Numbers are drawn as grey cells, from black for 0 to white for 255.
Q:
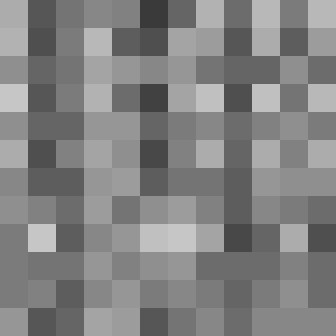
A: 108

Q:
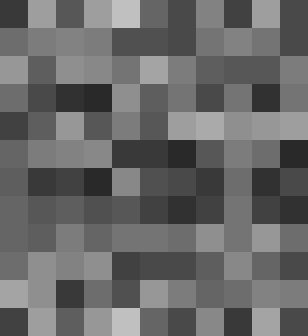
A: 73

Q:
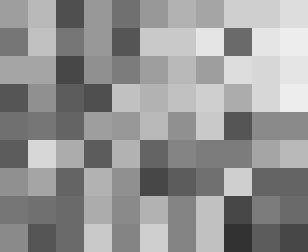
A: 100

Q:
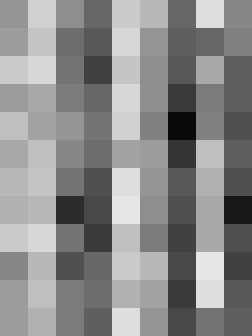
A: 65

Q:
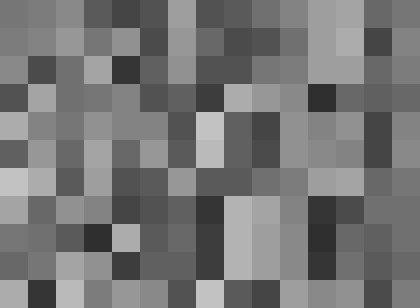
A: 112

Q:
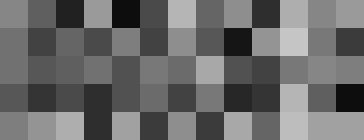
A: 126
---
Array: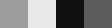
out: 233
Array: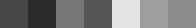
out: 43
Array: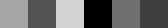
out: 82
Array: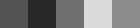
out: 41
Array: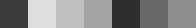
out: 222
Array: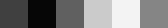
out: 6
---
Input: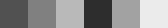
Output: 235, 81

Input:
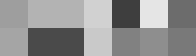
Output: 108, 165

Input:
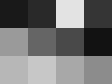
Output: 53, 183

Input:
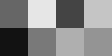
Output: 197, 18

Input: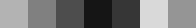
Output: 149, 179

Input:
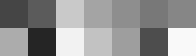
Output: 134, 172
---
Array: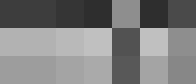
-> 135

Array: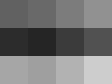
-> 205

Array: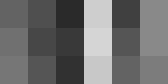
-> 124

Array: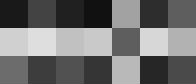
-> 74

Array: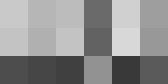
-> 90

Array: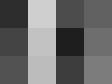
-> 124

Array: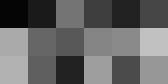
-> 151

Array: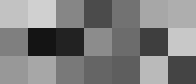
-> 68

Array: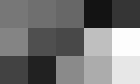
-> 231
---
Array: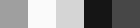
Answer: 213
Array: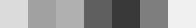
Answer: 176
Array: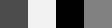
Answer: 1
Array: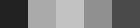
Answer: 194
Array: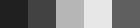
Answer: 182
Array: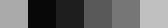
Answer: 30
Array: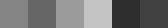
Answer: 155
